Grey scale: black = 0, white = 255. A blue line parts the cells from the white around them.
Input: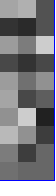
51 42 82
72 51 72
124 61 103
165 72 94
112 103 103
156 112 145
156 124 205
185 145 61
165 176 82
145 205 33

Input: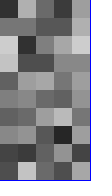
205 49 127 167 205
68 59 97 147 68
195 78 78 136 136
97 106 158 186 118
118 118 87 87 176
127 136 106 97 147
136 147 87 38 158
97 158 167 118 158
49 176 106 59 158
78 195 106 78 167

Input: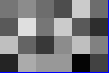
191 100 56 140 191 129
118 140 109 77 203 109
36 171 152 152 5 66
89 223 118 203 89 45

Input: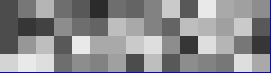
76 54 66 141 110 100 190 169 130 100 190 181 160 202 88
76 119 181 110 88 43 110 100 130 202 88 233 169 160 141
76 151 190 88 233 169 169 202 222 141 54 222 181 119 54
212 233 222 110 141 130 160 76 190 88 141 130 119 222 169

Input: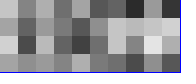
209 75 186 99 65 111 197 132 228 175
164 99 154 122 87 143 197 186 197 209
197 132 175 111 164 87 99 43 154 53
164 143 154 132 175 122 111 75 143 87

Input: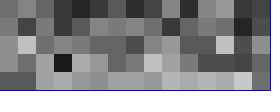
122 68 122 57 89 132 122 132 111 57 101 122 111 37 77
89 89 161 171 152 143 161 161 152 181 171 181 171 200 111
143 111 161 25 171 152 101 122 191 161 122 77 77 68 101
111 132 101 57 37 57 89 46 68 132 46 132 152 57 68
143 191 111 132 122 101 101 77 132 152 89 89 191 77 143

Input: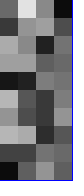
22 33 125 115
66 66 115 105
148 77 57 148
182 86 57 125
12 95 148 95
171 137 33 115
57 148 159 77
159 159 95 105
182 171 45 86
105 226 137 12
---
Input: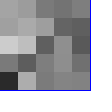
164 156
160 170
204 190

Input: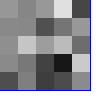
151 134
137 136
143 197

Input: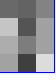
105 99
197 84
173 125

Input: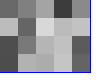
105 128
188 101
78 121

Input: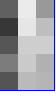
96 235
55 230
86 206

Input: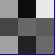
162 13
69 104
162 34

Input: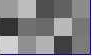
156 188
51 113
209 144

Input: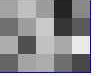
163 191
112 158
173 79
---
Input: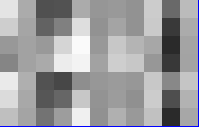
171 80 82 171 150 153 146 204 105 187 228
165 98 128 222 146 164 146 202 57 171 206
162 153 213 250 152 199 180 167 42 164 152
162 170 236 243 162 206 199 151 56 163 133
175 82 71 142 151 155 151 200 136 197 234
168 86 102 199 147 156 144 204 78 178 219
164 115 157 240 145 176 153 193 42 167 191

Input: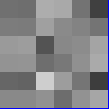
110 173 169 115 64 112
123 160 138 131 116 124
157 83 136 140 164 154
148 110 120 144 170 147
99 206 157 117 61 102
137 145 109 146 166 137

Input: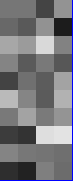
118 68 147 118
89 146 28 104
155 217 130 167
90 121 87 132
112 92 163 67
133 91 178 186
163 122 148 121
51 222 227 60
119 116 111 132
34 127 108 46

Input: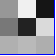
240 21 151
34 218 120
185 174 176

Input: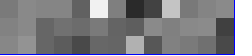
137 133 133 97 241 127 42 66 196 121 132 138 122
137 102 113 108 122 100 94 138 128 137 139 64 130
147 102 92 73 103 101 177 87 129 122 112 73 135

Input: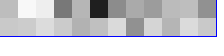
248 238 120 182 31 140 170 156 187 190 145 189
204 220 203 178 192 218 145 213 181 219 201 201
